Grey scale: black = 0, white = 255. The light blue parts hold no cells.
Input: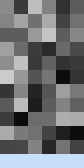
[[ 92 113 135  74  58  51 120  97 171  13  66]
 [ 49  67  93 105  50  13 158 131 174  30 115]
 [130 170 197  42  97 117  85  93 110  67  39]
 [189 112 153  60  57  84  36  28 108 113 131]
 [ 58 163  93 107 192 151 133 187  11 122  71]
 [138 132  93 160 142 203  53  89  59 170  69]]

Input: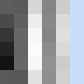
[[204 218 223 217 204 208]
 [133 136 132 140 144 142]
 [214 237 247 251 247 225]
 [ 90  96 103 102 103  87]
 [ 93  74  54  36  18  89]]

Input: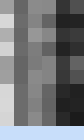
[[ 80  35  59  47  99  81  33  35  27]
 [ 52  34  52  35  58  56  40  32  41]
 [137 100 135  98 131 132 101  99 103]
 [139 132 151 125 123 138 135 129 138]
 [102 108 103 107 101 102 108 108 108]
 [159 215 175 210 157 159 215 216 213]]

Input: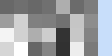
[[124 141 131 122]
 [107 197 199 237]
 [174 113  51  49]
 [112 126 205 133]
 [104 128 174 102]
 [111 209 209 254]
 [104 157 244 213]]

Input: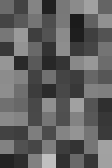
[[100 145  83 116 108  86 127  47  55  58 162 161]
 [161  97  63  70 152 103 130  84  88 117 118  54]
 [139  27  30  58 137  61  56 161 131 148  51 105]
 [120 121 139 142  52  68  72  81  79 132  61  48]
 [ 33  78  83  51  39 113  42 144 118  75 126 192]
 [132 117  62 105  89  66  60  72  73 126  70 129]
 [ 67  89 154 147  41 131 111 104 132  62  81  45]
 [107  68 119  56 150 140 142 112 138  66 130  35]]

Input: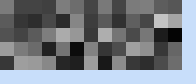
[[ 86 164   4 102 109]
 [ 93 195  28  56  76]
 [126  70 119 143  45]
 [123  95  74 160  56]
 [ 69  49 117  77 140]
 [121  90 174  54  24]
 [ 69  61  57 130 157]
 [109 134 151  12  31]
 [125  42 171 116  38]
 [ 64  72 126  33 136]
 [ 68  45  91 107 154]
 [ 68  54  68 123 158]
 [123  91  82 156  55]]

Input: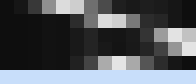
[[ 14  14 194 227  14]
 [ 22  22 227 149  22]
 [ 27  38 156  66  44]
 [ 30  44  52  37  85]
 [ 25 121  26  25 169]
 [ 31 208  21  20 228]
 [ 75 220  22  25 171]
 [111 116  36  36  68]
 [206  44  25  25  33]
 [220  17  17  17  17]
 [143  18  18  18  18]
 [ 56  15  15  15  15]
 [ 22  14  14  14  14]
 [ 14  14  14  14  14]]
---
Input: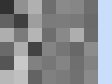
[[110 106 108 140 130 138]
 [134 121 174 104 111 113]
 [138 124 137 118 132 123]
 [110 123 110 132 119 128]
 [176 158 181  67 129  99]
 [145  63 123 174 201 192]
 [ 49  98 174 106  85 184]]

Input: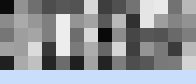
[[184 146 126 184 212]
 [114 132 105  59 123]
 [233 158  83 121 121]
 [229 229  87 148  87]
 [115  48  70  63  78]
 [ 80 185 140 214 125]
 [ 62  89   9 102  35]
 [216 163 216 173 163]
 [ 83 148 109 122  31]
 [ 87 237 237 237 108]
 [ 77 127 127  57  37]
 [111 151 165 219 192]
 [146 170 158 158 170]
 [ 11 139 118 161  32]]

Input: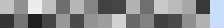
[[ 56 178]
 [167 143]
 [186  75]
 [201  65]
 [111 130]
 [179 104]
 [ 69 210]
 [ 66 158]
 [133 148]
 [182  75]
 [110 152]
 [191  70]
 [236  31]
 [145 117]
 [193  54]]

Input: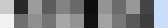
[[ 68  61]
 [152  89]
 [107 120]
 [148 163]
 [ 14  18]
 [106 147]
 [131 167]
 [ 92 116]
 [156 144]
 [ 41 112]
 [202 241]]

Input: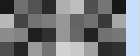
[[ 23 167 119  49]
 [117  57 113  42]
 [ 80 113  34 161]
 [189 100 104 201]
 [175 151 150 209]
 [ 42 125  48 115]
 [ 83 115  30 155]
 [112  68 131  39]
 [ 25 184 140  79]]

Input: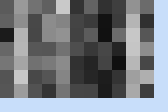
[[107  48  86 141  71 175  61]
 [146 181 199 197 183 159 169]
 [ 63  60 108  36  16  52  62]
 [ 49  18  17  71  68  29  27]
 [ 99  59  92  56  36  38  69]
 [ 51  68  66  78  49  52  70]
 [201 132 146 114 139 133 116]
 [ 96 140 139  86 122  85  52]
 [114  72  71  87 113  72  82]
 [153 142 180 182 165 199 156]
 [ 91  97  27 103 118  84  86]]
